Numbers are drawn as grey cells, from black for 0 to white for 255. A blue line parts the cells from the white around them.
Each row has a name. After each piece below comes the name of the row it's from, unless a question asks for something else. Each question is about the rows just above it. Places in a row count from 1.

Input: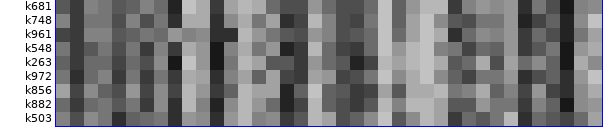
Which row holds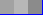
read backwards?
k503
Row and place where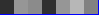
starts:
k503, 9

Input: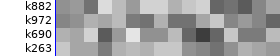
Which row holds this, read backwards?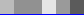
k690
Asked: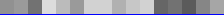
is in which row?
k882
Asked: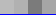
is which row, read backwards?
k263

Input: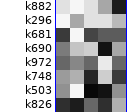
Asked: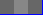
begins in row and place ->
k972, 1
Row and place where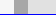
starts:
k296, 1
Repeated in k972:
[103]

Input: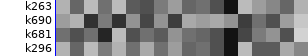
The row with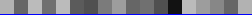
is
k263
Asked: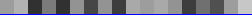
k690
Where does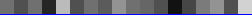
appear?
k681
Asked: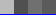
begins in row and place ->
k681, 5
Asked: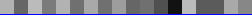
k296
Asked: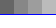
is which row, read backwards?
k263

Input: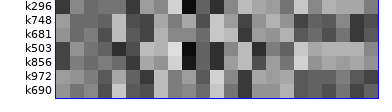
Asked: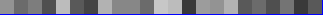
k681
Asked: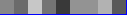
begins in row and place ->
k690, 10
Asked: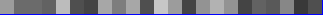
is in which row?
k748
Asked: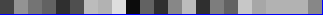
k503
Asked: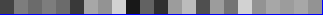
k856
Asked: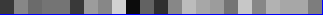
k296

